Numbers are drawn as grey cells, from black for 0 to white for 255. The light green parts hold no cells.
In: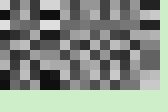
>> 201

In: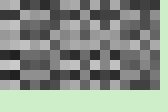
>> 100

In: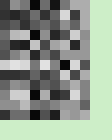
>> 173

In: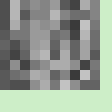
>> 99

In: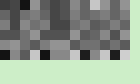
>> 207

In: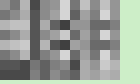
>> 172

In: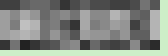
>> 43

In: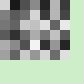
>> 223

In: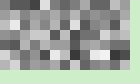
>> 190
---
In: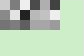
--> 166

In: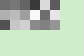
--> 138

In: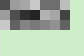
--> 132

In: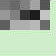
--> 174

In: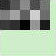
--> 4

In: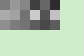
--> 92

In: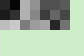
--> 165

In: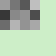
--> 180

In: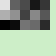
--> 116
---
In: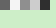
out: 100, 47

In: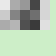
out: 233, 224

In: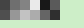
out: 68, 47

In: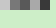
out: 199, 57

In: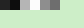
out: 35, 110

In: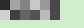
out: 42, 73

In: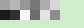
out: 162, 140
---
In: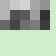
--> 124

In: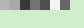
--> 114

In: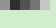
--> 116

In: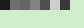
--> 100

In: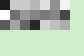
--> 153

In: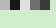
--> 111

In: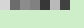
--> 129

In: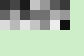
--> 141

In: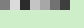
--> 126
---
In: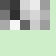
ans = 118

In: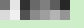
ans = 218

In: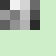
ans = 155

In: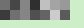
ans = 59

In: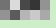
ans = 147

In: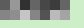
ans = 133

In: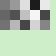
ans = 102

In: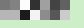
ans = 182
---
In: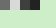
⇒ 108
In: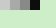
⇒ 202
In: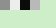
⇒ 143
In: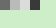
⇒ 107
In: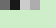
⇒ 107
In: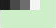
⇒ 29
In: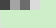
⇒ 67
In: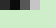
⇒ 42
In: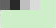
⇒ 98
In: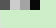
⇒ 85
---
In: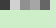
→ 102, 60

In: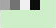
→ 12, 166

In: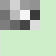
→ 146, 125

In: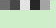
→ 164, 110

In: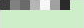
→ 42, 63

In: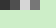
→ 119, 51

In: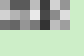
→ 149, 112
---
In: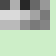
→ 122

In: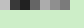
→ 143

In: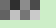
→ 118

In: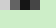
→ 21

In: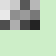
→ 68

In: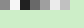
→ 235

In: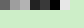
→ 1

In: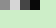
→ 69

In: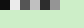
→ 45

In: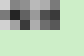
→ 110
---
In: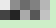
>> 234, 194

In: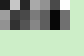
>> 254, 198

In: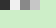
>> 240, 198

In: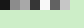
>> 248, 198

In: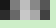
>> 200, 189

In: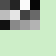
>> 250, 229

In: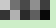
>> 201, 177

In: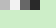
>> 242, 187
